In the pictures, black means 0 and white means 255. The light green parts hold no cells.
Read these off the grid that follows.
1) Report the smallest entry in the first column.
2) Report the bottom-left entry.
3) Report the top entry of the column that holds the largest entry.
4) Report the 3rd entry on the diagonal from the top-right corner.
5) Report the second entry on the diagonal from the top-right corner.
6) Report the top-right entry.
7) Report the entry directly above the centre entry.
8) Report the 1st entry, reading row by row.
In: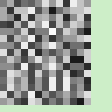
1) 70
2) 154
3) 154
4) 141
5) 195
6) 154
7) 182
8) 126

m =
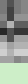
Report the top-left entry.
121
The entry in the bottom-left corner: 162
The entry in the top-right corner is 134
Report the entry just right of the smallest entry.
82
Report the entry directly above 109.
134
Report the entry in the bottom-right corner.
147
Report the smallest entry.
39
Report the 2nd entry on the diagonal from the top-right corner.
121
